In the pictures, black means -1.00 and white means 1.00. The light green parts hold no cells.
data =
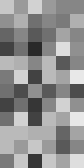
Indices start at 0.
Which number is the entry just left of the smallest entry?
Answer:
-0.12
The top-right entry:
0.05
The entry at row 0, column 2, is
0.65
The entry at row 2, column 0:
-0.21
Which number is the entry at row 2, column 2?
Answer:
-0.30
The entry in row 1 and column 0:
0.13
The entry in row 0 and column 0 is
0.56
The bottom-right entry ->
0.74
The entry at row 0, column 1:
0.21
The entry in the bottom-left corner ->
-0.04
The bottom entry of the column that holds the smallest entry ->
-0.58

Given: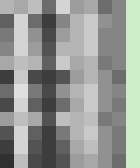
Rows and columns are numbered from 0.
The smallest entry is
-0.62
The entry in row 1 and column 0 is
-0.25
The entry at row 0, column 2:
0.49
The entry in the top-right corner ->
0.04
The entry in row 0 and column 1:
0.32
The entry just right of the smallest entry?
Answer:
0.49
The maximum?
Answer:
0.75
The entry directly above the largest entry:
0.58
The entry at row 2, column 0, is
-0.05
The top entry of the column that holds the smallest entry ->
0.41
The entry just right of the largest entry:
-0.05
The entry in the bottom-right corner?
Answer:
-0.15
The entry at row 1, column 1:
0.66
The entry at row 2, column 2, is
0.14
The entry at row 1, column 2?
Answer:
-0.15
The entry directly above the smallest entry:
-0.52

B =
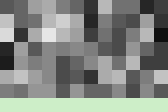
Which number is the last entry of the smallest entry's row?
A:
-0.88
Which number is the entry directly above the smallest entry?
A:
-0.60
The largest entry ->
0.80
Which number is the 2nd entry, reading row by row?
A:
-0.21
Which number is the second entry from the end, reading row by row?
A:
0.07
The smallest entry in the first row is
-0.70
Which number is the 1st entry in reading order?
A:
-0.31
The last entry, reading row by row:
-0.31
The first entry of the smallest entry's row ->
0.71
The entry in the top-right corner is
-0.51
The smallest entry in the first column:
-0.78
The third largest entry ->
0.62
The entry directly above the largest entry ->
0.44
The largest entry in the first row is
0.44
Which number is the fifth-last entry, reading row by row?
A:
-0.21
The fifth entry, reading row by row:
-0.02
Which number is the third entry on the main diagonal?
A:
0.34
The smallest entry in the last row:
-0.41
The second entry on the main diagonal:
-0.21
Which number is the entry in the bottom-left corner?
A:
-0.02
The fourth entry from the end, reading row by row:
0.07
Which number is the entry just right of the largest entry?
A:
0.44

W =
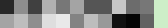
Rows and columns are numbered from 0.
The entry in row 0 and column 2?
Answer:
-0.50
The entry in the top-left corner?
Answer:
-0.69
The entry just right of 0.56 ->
-0.15
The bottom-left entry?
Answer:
0.29
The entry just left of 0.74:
0.11
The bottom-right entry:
-0.23
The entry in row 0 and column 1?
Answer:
0.11

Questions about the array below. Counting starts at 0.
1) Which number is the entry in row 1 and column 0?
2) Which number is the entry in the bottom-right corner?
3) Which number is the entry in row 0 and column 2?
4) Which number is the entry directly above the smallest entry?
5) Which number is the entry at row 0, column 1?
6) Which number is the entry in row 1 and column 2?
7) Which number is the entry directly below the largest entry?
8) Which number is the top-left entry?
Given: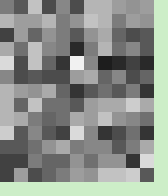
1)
0.42
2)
-0.31
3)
0.52
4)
0.42
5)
-0.31
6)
0.23
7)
0.23
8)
-0.03
